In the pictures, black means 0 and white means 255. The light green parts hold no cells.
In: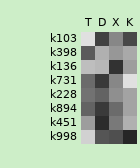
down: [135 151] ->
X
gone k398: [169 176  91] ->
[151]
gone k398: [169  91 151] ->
[176]
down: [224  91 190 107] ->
T

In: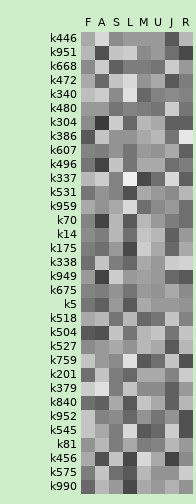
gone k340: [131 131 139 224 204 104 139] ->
[190]
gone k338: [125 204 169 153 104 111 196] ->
[210]
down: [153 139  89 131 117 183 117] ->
F
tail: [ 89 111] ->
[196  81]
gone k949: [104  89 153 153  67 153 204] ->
[161]
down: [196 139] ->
S
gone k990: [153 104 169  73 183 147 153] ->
[177]

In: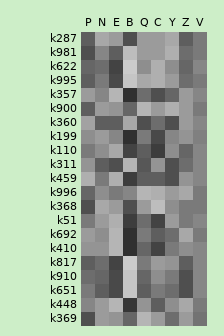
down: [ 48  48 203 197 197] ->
B
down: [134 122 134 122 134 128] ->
V
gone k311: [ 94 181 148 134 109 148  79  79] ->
[87]
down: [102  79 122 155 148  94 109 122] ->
P
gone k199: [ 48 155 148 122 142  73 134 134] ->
[128]
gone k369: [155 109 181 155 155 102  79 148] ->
[115]
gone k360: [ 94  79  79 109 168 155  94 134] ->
[162]

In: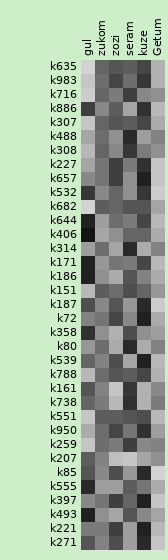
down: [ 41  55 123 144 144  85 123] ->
seram
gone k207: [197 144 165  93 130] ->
[191]
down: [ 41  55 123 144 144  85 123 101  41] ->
seram

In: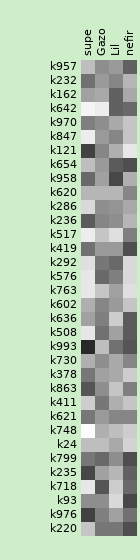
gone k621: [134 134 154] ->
[119]
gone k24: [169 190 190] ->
[211]
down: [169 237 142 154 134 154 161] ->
Gazo
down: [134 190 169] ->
Lil
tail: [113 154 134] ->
[182]
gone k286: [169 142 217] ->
[148]

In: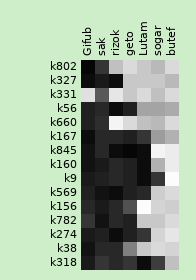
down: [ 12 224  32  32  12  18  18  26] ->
Gifub
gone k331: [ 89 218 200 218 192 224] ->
[230]
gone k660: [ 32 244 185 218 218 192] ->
[46]
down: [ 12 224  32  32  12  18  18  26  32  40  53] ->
Gifub
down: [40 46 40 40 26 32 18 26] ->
sak
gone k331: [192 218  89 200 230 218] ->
[224]

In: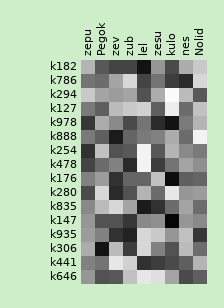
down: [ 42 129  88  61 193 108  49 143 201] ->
zesu
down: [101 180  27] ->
lel
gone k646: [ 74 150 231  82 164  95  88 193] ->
[223]
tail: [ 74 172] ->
[201]

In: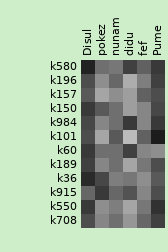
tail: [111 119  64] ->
[97 57]
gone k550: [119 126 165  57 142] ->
[49]
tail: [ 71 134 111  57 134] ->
[57]
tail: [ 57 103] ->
[ 83 134  77]
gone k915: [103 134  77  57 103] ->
[83]
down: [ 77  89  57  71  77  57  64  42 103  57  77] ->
Disul
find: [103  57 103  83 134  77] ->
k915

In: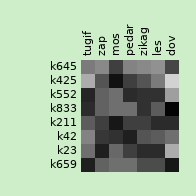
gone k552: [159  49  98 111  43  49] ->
[37]
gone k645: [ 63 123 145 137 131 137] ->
[70]
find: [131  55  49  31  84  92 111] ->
k42
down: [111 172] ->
dov
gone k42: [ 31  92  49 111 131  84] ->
[55]
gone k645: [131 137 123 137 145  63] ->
[70]
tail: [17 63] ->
[ 84 123 210]

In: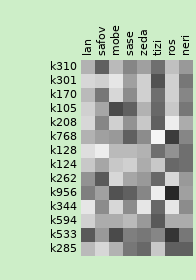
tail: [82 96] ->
[134 237  39 160]
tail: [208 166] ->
[ 74  96 178 104 200 119]
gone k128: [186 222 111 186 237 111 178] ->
[146]
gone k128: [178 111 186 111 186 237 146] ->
[222]
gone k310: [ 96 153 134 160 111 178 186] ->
[192]
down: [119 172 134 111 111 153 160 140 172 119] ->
neri

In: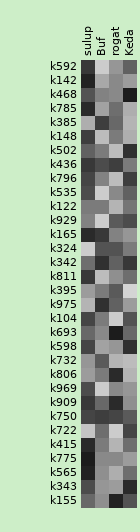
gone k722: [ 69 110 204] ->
[196]
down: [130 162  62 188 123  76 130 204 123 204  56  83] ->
Buf
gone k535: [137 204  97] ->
[76]

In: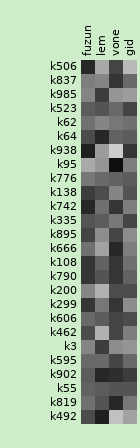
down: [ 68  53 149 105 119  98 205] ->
vone
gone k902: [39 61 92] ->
[46]
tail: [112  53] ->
[126]
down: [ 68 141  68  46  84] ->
vone
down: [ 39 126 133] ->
fuzun
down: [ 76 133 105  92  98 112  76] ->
fuzun

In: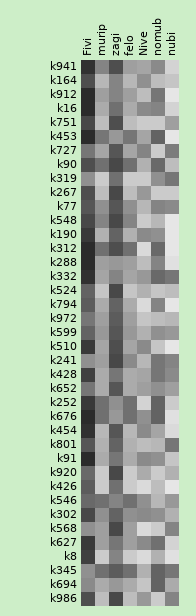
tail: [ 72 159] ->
[218 203 132]
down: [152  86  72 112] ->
zagi
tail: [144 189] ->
[197]
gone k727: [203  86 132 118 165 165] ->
[124]

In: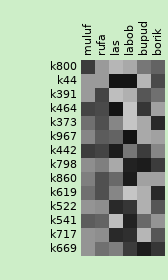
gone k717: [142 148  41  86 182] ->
[47]
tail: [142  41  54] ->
[176  86]
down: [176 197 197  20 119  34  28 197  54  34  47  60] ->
labob

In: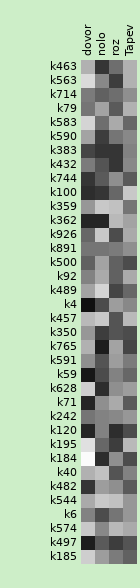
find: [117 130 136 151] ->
k242
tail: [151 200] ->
[193 117]
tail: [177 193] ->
[ 84 130]
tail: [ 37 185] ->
[163]

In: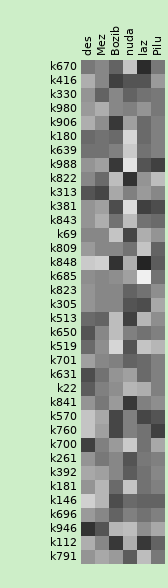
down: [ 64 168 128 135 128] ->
Pilu
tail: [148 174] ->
[114 189 114 106]
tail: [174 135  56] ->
[174  56  99]
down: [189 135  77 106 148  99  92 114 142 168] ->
Pilu
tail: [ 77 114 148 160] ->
[106 128]
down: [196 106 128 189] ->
nuda

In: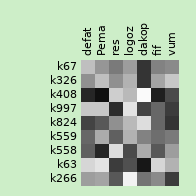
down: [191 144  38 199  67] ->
defat
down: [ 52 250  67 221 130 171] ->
dakop
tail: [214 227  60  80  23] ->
[214 178]
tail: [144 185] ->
[221 103  52]
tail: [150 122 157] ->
[ 52 130 138]

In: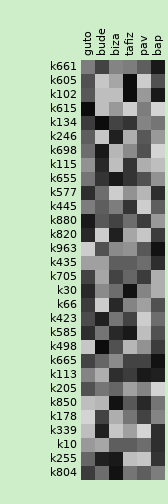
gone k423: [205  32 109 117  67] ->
[75]
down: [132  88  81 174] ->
pav
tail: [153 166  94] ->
[ 94 109  46]
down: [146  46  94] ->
bap

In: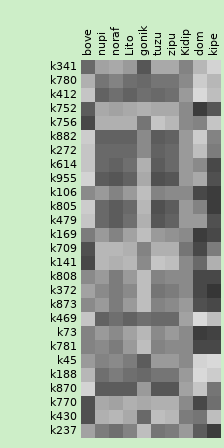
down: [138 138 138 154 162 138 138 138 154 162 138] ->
Kidip
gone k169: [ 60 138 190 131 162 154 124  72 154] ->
[146]
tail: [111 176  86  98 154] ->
[154  80]
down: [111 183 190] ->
gonik
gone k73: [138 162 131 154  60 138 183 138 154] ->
[66]

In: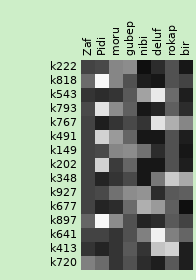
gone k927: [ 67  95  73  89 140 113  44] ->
[147]
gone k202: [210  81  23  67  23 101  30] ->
[59]

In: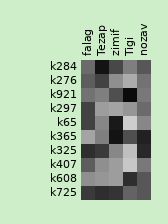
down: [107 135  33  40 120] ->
nozav
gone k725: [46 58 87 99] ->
[52]

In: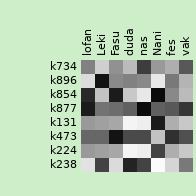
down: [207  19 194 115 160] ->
Leki
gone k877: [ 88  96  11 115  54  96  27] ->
[109]

